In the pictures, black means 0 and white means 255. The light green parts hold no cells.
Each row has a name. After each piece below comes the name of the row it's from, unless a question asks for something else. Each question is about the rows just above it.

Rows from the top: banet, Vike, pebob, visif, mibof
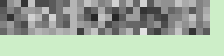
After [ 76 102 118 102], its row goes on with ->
[102  90 118 145  76 130 169 145 169 118 145]
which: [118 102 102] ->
visif
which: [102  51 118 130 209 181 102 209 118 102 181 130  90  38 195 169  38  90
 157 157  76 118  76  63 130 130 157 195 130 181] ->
pebob
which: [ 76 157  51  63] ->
Vike
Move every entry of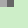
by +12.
[181 114]

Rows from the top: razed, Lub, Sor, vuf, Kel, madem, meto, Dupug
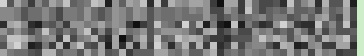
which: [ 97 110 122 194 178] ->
razed
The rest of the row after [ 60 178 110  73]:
[ 73  85  46 194  97 136 164  46 178  85  85 178  31]
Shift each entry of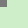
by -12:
[110]
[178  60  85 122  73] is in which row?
Kel
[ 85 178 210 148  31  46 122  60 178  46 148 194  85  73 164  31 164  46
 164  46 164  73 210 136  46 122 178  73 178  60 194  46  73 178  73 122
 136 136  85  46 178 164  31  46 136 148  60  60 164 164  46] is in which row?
meto
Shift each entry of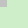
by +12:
[206]
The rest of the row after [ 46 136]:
[148  60  60 164 164  46]

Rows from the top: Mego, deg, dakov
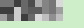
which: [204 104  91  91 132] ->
deg
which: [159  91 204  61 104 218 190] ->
dakov
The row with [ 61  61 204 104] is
deg
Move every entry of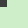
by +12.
[73]
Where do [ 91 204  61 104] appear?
dakov
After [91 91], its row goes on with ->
[132 118 159]

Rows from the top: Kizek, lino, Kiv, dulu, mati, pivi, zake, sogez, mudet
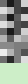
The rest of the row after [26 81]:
[207]
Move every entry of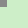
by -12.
[125]
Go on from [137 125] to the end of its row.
[125]
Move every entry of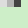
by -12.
[209 167  55]
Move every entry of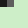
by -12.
[14 82]
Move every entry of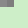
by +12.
[149 137]
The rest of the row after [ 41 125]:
[221]

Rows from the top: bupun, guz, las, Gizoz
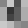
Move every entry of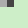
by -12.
[160  56]
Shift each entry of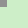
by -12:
[133]
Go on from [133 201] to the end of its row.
[ 81 186]

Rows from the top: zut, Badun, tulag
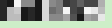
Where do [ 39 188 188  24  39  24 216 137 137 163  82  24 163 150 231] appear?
tulag
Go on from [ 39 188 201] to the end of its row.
[ 24  39  24 216 109 124 245  70  54 245 231 188]
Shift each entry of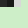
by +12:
[ 51  36 228]
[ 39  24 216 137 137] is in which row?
tulag

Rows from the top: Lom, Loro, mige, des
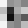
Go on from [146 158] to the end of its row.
[132]
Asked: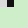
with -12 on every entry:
[206   4]

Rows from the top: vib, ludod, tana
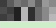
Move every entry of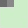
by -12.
[ 95 125]
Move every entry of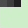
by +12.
[88 73 44]
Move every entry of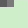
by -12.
[ 80 110]
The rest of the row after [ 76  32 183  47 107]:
[137 183]
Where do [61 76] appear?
tana

